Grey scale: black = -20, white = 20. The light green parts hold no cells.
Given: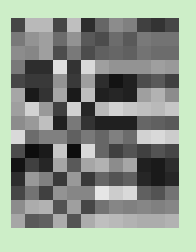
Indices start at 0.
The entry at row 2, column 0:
2
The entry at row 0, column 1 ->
9
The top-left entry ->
-9
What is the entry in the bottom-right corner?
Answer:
8
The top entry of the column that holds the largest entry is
-4
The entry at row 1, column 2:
5
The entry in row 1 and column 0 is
-1
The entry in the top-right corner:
-9
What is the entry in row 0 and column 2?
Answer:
9
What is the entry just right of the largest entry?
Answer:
12
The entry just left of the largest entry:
1
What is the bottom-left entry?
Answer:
6
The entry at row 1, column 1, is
3
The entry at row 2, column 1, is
1
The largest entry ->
16

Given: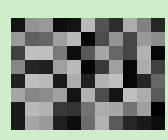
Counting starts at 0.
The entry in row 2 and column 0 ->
-10
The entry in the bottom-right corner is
-18
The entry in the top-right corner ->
-14
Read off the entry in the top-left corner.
-17
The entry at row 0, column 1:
3
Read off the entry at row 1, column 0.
4
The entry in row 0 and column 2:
4
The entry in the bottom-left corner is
-16
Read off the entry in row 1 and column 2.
-4
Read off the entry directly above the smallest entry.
-6
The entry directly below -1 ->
5
